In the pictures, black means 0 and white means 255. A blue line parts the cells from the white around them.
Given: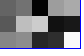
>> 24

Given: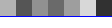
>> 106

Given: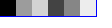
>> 134

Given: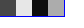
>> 172

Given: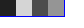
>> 149

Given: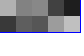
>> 65
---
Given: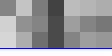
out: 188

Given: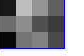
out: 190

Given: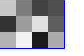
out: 125

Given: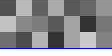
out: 89

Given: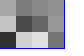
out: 124

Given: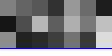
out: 153

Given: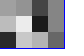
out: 147

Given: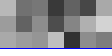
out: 98

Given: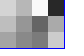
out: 183

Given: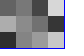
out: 120
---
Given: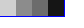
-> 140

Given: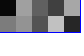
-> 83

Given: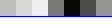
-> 8

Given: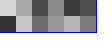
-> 152

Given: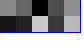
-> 201

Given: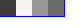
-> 245

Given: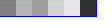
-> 211

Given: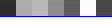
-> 93

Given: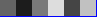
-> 221
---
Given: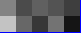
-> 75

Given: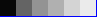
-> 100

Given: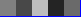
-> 72

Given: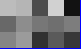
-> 181

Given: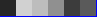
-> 209

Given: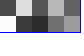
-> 221

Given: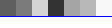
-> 123

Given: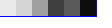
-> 213

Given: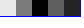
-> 123
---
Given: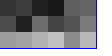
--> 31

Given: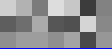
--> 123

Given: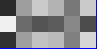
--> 202

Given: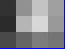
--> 195

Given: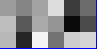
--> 163

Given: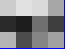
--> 218

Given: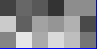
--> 88

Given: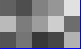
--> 130

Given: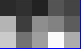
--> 34
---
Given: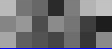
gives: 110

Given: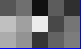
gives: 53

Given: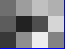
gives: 143

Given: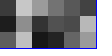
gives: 35

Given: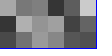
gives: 135

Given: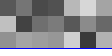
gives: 208
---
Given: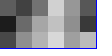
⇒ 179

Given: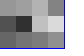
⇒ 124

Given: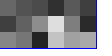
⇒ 35

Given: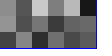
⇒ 46

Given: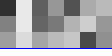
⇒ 165

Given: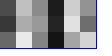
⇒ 132

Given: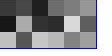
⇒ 198

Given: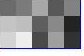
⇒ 74
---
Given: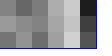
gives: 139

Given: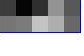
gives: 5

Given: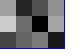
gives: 108

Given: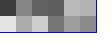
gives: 133

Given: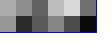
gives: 142

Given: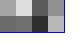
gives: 221

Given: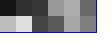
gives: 47

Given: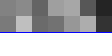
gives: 138

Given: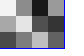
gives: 229
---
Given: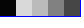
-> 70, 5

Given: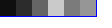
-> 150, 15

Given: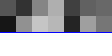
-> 104, 22

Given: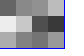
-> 188, 173

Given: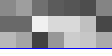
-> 132, 184

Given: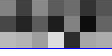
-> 84, 185

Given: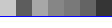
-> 53, 201
